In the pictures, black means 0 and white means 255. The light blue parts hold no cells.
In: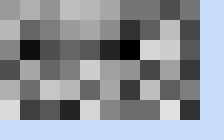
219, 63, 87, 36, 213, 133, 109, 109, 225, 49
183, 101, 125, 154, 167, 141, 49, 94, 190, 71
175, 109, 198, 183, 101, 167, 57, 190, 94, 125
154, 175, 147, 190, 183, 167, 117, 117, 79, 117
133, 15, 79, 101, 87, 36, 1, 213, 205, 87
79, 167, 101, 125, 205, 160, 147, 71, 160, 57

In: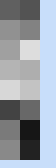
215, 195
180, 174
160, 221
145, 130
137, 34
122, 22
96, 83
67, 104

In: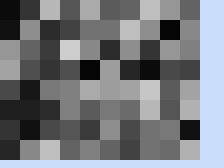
163, 79, 52, 79, 5, 157, 38, 11, 73, 66
150, 99, 59, 205, 136, 44, 142, 52, 150, 128
73, 23, 120, 128, 170, 157, 163, 198, 91, 163
52, 17, 73, 85, 59, 142, 73, 114, 120, 17
38, 136, 190, 99, 128, 99, 66, 114, 107, 177
31, 31, 44, 128, 91, 120, 107, 183, 85, 177
17, 142, 44, 66, 114, 114, 190, 142, 5, 136
11, 52, 183, 85, 170, 91, 99, 190, 150, 99

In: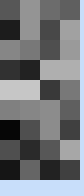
198, 198, 57, 120
134, 120, 79, 154
128, 134, 140, 95
87, 148, 108, 95
79, 42, 87, 167
49, 34, 175, 175
28, 148, 72, 161
21, 101, 34, 64
6, 79, 140, 64

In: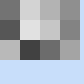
185, 65, 108, 164
115, 211, 179, 143
86, 225, 198, 131

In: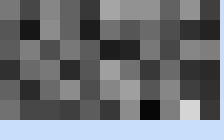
120, 71, 134, 98, 56, 165, 146, 146, 98, 146, 63
113, 71, 71, 63, 92, 56, 140, 7, 126, 213, 56
98, 42, 106, 140, 78, 134, 159, 86, 134, 63, 48
92, 126, 78, 120, 92, 28, 35, 120, 71, 134, 126
86, 22, 140, 98, 28, 113, 86, 106, 78, 48, 35
48, 106, 120, 42, 86, 159, 113, 56, 106, 48, 42

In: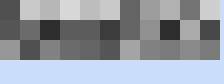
151, 80, 130, 108, 100, 86, 164, 130, 122, 138, 122
86, 108, 45, 92, 92, 60, 100, 144, 45, 170, 72
80, 201, 183, 215, 189, 201, 100, 157, 177, 115, 207

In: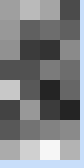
200, 88, 36, 102
171, 208, 246, 179
159, 186, 165, 75
152, 96, 109, 96
145, 59, 51, 138
88, 115, 130, 138
81, 81, 123, 109
67, 152, 59, 36

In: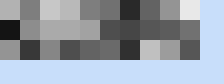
178, 126, 199, 185, 126, 113, 41, 99, 148, 232
148, 56, 134, 78, 99, 106, 48, 192, 156, 86
20, 141, 170, 170, 162, 78, 70, 86, 92, 113
